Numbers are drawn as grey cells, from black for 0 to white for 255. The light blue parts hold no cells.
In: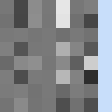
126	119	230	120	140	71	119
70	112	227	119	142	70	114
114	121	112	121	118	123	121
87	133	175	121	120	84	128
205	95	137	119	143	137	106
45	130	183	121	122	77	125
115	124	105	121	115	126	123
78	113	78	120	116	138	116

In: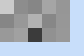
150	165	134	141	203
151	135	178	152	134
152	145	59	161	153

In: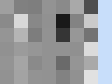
78	169	138	147	126	128	159
202	131	25	145	136	216	138
115	151	53	146	125	181	149
219	144	146	146	150	155	145
169	149	106	146	138	165	148
225	145	130	146	147	163	146

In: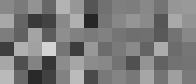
153	150	116	136	125	127	113	85	151	179	103	147	122	136
147	169	86	138	149	135	118	38	176	137	67	57	101	168
136	115	89	112	111	117	129	122	129	142	92	164	97	125
118	108	172	100	138	122	108	152	61	117	212	161	176	62
116	114	98	148	80	115	136	140	166	140	54	131	79	167
122	159	116	166	120	132	121	74	187	130	65	41	104	186

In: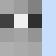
129	157	168
47	240	64
148	165	159
166	171	175

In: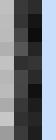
44	57	192
21	53	188
13	70	187
37	86	176
53	48	194
42	71	183
17	70	187
29	56	171
38	49	199
30	59	156

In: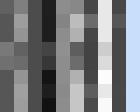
71	232	70	136	141	31	76	127	97
86	232	107	188	132	30	76	157	86
71	232	70	177	141	30	76	148	86
71	205	67	94	144	68	76	98	121
71	219	67	108	141	55	76	108	112
71	252	70	177	141	20	76	148	86
72	232	93	198	138	30	76	160	86
71	249	75	198	141	18	76	157	86

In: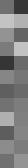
55	112
178	195
100	147
194	123
106	53
118	134
106	95
125	114
128	176
132	93
124	140
148	112

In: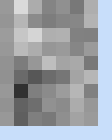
174	120	144	132	172	218	153
179	135	133	125	139	182	149
128	129	177	175	213	198	156
154	134	154	150	173	186	152
120	169	164	190	151	124	146
182	164	118	108	87	106	145
128	182	156	139	127	49	152
151	172	139	145	110	98	146
154	163	143	121	127	95	152
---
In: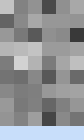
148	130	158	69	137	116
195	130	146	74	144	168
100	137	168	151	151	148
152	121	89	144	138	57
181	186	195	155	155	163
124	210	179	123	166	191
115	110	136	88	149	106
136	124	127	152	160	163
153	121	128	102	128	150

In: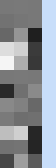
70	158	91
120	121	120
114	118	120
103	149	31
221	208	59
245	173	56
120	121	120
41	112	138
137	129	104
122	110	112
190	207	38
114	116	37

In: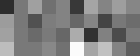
189	121	121	136	113	251	165	193	131	93
45	120	160	112	131	56	165	132	158	134
156	120	81	125	131	103	133	68	120	108
161	121	106	122	103	172	49	129	75	122

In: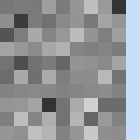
150	144	192	180	131	149	200	143	141
119	123	122	159	123	149	190	153	53
143	60	123	113	137	148	121	164	149
84	126	169	132	151	188	148	127	159
163	151	139	167	177	132	127	132	124
115	78	113	123	102	148	145	138	164
108	169	112	170	125	141	141	184	115
131	135	137	136	130	133	138	141	130
149	151	164	51	115	170	208	107	107
126	189	133	175	115	181	101	154	130

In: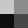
15	72
200	139

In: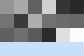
96	111	90	42	223	251
149	169	97	209	53	41
115	58	174	113	107	104
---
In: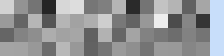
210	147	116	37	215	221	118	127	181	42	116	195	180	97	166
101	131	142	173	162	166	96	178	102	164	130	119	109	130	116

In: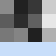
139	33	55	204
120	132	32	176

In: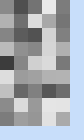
138	79	115	233	124
133	92	82	211	128
60	134	208	218	121
192	104	128	86	109
124	158	150	225	170

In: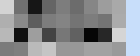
211	112	22	101	125	108	134	157	169
184	16	158	67	119	97	6	39	213

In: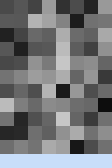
74	86	67	155	49	76	35	153
33	68	105	96	173	107	97	169
72	77	146	122	198	135	141	101
77	102	78	180	25	152	78	106
115	38	80	102	198	101	59	112
110	129	115	170	159	23	76	112

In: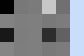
2	120	123	199	112
24	125	127	45	97

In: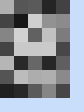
176	86	90	37	66
133	210	97	193	124
182	41	103	39	95
32	40	90	134	70

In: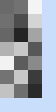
106	114	244
102	36	164
242	92	138
194	111	42

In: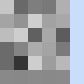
198	105	126	121	176
189	206	96	168	92
107	52	206	157	184
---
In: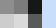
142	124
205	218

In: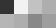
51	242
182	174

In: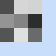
77	214
148	132

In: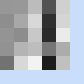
151	152
142	168

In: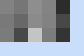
130	118
121	104

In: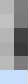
184	126
193	122

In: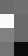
108	112
250	106
